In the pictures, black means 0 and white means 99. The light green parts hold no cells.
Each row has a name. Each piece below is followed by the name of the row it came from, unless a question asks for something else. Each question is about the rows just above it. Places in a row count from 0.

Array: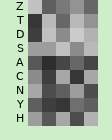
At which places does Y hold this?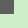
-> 0 4
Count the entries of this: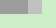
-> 3
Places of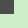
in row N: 1 4
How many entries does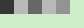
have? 5
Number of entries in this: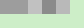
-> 5
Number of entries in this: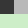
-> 2

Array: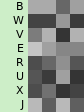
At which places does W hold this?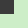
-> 3
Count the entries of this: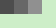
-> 3

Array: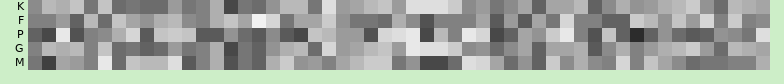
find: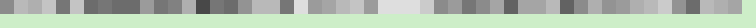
K
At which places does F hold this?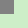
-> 0 1 12 29 30 31 39 40 49 51

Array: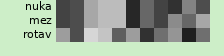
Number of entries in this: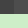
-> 2
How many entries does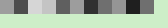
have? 11
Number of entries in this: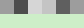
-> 6
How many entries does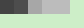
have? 5
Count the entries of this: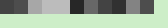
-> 11

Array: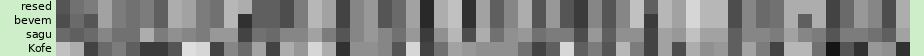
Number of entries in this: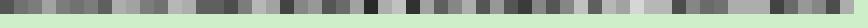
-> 61
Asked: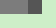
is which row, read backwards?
sagu
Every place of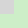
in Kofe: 10 18 25 36
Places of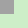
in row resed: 3 9 19 25 30 44

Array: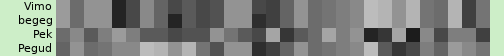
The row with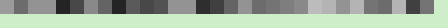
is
begeg
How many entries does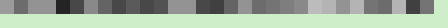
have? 31

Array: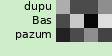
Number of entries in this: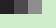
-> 3
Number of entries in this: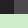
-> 2
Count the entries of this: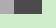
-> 3
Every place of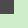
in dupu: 1 2
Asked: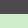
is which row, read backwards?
dupu
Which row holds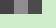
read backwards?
pazum

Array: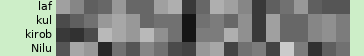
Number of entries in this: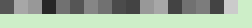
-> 17
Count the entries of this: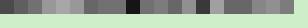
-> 21
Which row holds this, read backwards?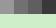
laf
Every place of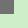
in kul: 2 7 8 10

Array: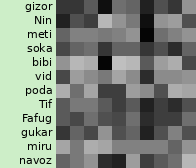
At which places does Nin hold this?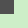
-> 1 9
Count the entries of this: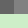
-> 2
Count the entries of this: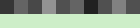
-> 10
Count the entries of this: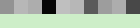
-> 10
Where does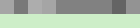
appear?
miru
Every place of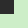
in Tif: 8

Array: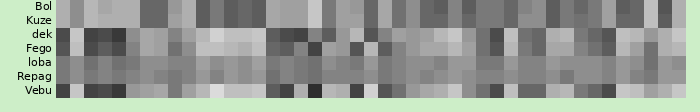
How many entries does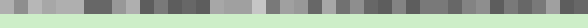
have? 42
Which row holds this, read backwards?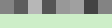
Fego
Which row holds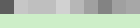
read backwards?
dek
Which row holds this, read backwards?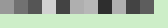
Vebu

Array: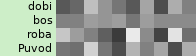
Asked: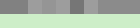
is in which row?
bos
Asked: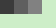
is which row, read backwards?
roba
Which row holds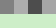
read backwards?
dobi
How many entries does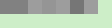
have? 7
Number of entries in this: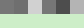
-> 6

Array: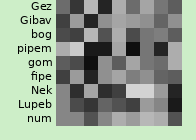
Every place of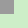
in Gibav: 1 5
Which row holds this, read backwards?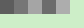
Gez

